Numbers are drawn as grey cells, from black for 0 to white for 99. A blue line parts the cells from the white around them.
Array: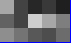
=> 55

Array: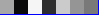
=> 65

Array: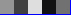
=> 58

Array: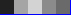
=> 13

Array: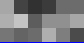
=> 46

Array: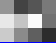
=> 79

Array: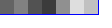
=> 39

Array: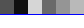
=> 32

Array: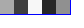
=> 66

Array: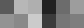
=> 57
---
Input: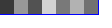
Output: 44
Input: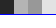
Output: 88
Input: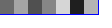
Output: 70
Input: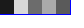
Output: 35
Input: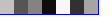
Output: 64
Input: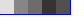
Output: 31
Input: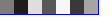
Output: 64
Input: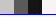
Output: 95
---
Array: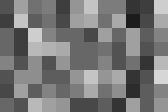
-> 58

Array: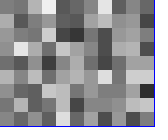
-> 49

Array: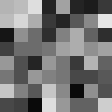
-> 80

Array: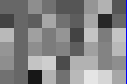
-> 65

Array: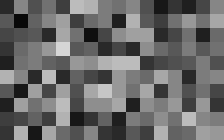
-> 59

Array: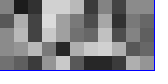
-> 58
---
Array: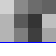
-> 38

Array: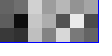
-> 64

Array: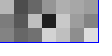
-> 61

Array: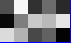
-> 16

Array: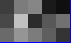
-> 6

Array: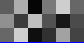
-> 40

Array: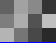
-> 20

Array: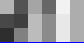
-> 67

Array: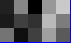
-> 78

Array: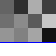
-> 24
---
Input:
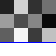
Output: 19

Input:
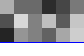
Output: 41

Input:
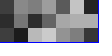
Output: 49

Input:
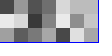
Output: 32

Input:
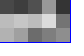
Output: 31

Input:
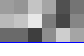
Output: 76
